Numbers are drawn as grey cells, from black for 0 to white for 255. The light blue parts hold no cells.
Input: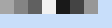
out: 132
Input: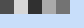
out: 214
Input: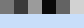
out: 58
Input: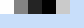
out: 131
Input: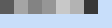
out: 165
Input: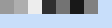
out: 174
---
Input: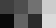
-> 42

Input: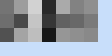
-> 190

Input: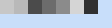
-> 75

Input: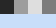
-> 222

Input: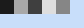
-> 63

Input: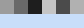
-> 30

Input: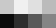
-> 89
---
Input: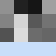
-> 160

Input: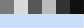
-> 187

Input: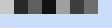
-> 18

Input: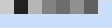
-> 130

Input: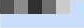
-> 111

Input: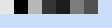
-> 53

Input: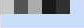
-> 26
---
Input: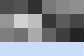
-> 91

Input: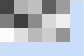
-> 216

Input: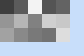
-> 207

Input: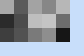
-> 196

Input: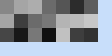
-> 187

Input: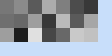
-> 90

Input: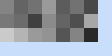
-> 79

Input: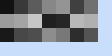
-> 184

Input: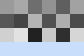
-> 174
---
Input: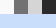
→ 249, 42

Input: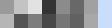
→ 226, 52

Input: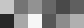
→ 246, 40

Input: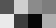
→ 234, 7

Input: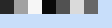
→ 246, 9

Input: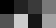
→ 204, 1

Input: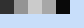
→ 203, 9

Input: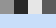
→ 230, 40

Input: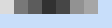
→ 219, 49
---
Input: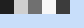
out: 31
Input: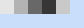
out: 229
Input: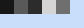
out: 23
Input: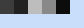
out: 60
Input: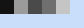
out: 19
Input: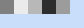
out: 128
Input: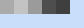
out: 171
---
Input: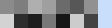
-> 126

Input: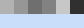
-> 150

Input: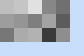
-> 197

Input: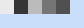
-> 53

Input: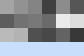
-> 146

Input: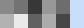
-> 115
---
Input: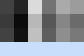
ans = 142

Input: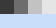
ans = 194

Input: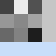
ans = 29

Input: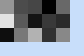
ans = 49

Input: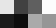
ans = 170

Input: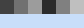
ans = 128

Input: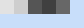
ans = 64
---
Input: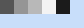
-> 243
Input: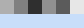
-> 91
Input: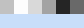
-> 37
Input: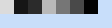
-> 73
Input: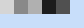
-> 28
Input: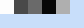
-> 7
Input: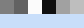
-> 161
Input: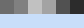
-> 81
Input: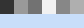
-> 135
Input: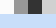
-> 51
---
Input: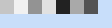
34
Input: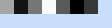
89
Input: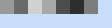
77
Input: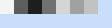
213
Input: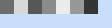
236
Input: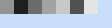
200
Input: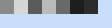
105
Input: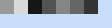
133
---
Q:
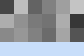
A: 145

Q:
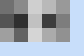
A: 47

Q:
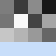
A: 249

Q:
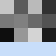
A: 128

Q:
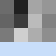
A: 60

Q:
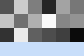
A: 112

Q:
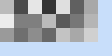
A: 127
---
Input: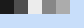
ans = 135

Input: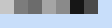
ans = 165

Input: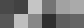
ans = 116

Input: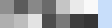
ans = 106

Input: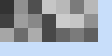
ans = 198

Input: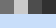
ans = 49

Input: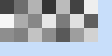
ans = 53
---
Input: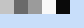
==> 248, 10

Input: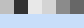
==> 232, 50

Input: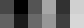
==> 215, 0

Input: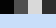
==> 217, 3

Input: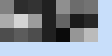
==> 212, 10

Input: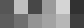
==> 213, 49
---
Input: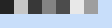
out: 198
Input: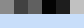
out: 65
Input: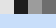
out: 29
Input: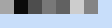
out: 10
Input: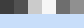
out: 81
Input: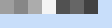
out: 135
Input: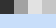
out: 162
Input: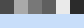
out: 169
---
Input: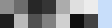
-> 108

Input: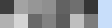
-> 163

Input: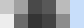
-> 161

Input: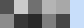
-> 202

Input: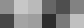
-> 199

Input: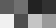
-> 112

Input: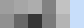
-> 166

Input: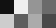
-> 239
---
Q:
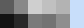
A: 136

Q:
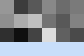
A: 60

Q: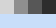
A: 143

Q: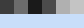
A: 108

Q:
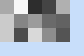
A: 247

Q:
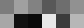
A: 160
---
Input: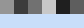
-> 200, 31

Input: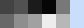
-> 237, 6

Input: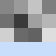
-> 222, 58

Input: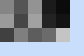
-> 196, 11

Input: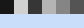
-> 208, 23

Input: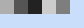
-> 204, 34
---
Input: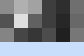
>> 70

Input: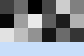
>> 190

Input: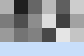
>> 116

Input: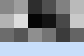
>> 86

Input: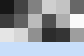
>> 215

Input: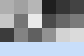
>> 131
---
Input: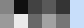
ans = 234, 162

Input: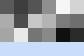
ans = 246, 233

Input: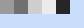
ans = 235, 206

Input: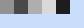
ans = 217, 174

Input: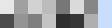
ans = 231, 218

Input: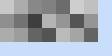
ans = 206, 200
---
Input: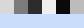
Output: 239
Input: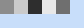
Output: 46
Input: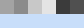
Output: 228
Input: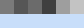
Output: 63
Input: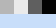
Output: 234
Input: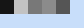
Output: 120
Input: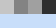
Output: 131
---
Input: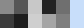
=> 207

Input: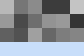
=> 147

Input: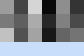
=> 39

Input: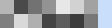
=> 94

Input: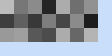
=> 70

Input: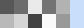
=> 66

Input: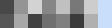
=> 128

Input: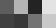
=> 56

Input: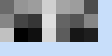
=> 100
